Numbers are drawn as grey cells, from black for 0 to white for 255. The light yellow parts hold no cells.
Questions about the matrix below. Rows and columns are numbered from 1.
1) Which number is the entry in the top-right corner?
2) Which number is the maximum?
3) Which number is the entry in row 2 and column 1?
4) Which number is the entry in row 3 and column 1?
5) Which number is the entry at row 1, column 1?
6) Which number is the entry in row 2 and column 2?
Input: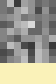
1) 103
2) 217
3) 119
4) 132
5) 119
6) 103

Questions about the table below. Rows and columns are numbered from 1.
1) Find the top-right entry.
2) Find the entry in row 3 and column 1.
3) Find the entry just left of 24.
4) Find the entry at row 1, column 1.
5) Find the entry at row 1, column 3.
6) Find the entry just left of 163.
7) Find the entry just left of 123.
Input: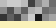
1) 108
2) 53
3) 204
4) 188
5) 204
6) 138
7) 108

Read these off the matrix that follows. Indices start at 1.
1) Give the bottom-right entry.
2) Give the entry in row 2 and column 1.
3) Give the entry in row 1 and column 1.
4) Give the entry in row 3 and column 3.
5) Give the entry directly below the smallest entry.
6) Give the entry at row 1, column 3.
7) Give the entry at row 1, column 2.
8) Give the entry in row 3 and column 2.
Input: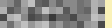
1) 74
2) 177
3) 151
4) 192
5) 125
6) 101
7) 137
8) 177

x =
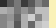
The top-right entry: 104
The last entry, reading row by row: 206
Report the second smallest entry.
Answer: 59
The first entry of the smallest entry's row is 45
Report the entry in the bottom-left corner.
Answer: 134
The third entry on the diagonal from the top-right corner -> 206
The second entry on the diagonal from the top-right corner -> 190
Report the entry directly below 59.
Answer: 148

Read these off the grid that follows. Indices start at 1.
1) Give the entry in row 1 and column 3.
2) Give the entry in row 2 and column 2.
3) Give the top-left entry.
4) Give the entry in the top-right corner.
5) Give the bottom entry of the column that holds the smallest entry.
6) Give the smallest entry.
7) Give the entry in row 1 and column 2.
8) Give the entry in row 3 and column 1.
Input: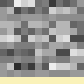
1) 237
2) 182
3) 89
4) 153
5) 153
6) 45
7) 101
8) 153

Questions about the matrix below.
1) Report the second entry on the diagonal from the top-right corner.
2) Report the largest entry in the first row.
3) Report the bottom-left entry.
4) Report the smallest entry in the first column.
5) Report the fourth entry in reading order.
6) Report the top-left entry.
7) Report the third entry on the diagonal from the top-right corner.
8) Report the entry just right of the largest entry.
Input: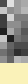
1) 156
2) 225
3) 142
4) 31
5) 169
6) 76
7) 210
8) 156

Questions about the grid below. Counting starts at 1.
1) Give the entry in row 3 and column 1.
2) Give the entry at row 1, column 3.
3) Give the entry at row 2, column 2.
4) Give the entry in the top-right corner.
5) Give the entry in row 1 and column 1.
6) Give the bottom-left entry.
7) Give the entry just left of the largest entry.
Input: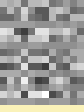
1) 105
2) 185
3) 185
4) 157
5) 185
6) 144
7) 227

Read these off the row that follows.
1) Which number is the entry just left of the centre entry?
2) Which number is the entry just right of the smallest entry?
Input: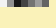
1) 24
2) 68

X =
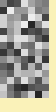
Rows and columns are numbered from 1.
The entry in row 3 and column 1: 209
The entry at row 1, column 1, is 137
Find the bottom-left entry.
194
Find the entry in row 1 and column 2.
68
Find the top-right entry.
123
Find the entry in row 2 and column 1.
54
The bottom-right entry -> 194
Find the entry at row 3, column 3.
163
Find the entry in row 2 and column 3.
151
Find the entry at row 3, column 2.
151
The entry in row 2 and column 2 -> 237

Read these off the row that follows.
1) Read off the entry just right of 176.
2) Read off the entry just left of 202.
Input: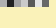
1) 33
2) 163

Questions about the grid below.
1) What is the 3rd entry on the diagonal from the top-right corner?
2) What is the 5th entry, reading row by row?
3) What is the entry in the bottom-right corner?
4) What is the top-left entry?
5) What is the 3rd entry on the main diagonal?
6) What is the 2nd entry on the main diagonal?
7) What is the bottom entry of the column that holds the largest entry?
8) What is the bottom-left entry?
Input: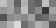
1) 97
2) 110
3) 82
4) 191
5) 150
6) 162
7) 217
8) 150
